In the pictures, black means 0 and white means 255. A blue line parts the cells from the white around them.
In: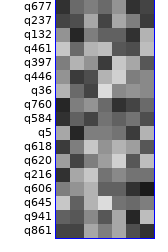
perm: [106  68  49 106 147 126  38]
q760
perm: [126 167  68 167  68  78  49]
q861
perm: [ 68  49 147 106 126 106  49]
q677
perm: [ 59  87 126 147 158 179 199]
q618
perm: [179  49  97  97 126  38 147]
q132

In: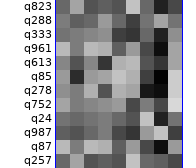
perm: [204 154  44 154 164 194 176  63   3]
q85
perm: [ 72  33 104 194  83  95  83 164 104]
q823

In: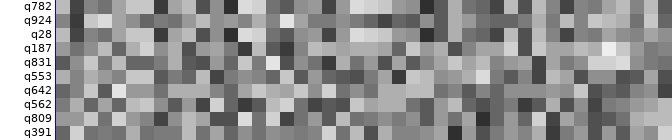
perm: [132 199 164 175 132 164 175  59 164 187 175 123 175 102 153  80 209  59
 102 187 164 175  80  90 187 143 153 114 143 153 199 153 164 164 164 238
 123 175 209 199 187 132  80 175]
q187
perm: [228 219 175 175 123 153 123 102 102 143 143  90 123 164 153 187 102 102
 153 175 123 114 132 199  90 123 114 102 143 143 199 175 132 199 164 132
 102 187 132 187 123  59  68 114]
q924

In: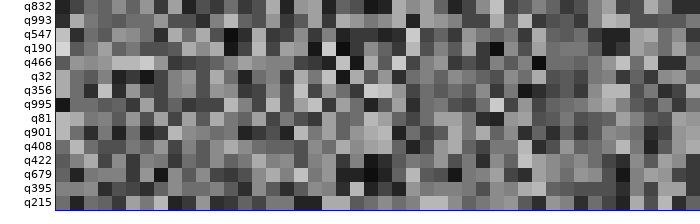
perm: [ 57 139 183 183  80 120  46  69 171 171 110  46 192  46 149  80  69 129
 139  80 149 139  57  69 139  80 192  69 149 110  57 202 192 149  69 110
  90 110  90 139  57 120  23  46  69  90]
q356
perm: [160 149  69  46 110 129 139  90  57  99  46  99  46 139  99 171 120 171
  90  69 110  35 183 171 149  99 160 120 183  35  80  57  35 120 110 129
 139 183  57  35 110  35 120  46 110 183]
q901

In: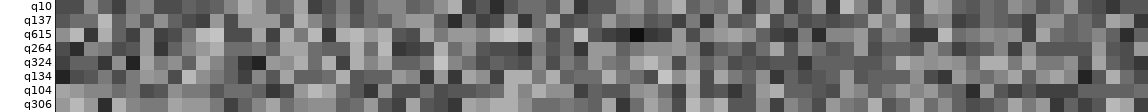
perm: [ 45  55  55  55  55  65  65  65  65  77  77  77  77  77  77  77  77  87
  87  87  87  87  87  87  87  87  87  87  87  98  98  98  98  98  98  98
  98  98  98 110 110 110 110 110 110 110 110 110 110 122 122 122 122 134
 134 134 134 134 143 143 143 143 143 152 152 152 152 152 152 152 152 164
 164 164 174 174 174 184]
q264
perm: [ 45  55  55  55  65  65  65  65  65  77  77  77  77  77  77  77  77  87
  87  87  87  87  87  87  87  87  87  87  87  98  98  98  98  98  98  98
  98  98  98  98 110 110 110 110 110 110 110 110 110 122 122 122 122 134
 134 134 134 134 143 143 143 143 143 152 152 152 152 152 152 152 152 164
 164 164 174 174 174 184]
q137
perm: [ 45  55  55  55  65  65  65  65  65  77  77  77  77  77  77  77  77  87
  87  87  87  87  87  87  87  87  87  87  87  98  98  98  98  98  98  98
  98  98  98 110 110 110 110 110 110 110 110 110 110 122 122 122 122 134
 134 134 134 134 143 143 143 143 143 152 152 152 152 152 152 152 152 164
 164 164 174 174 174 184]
q10
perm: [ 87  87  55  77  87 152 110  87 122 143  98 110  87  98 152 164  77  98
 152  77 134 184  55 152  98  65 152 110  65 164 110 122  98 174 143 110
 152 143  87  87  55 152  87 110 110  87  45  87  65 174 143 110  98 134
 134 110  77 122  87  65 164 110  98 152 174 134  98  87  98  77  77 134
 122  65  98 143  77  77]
q10
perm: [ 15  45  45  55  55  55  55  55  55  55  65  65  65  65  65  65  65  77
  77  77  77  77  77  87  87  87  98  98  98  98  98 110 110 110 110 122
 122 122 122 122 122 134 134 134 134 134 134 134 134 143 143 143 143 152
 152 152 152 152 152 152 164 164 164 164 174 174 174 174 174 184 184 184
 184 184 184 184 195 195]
q615
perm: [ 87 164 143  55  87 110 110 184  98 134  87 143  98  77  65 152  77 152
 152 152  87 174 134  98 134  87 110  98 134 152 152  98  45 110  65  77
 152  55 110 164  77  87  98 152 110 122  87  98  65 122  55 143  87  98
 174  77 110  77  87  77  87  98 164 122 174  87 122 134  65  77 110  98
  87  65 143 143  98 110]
q137
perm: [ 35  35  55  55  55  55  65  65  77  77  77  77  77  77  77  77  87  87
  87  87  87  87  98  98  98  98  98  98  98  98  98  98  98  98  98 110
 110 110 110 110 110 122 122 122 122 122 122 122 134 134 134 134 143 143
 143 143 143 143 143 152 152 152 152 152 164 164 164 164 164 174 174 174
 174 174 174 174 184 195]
q134

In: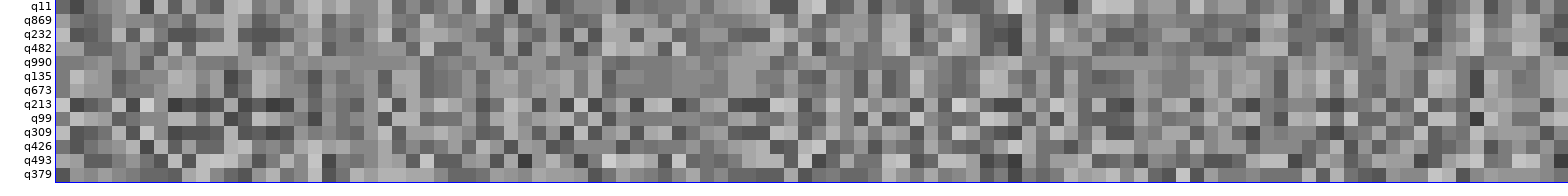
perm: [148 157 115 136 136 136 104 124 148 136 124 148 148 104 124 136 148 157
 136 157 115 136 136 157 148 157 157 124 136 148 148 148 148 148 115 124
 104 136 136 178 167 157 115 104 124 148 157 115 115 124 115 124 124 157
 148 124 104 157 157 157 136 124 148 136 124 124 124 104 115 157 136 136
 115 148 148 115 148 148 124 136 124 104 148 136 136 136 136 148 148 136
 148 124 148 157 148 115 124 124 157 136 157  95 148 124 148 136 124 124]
q990
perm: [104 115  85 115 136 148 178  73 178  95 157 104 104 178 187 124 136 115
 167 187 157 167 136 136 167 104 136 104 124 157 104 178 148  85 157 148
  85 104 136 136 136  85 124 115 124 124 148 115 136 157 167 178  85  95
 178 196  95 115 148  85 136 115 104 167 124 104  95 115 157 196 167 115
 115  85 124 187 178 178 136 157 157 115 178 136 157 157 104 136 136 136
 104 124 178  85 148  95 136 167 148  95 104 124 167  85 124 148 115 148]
q426

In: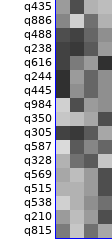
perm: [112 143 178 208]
q538
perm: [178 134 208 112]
q886
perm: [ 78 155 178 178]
q515

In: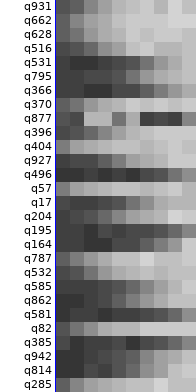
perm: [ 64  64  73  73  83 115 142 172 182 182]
q17
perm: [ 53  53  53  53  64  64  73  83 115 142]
q496

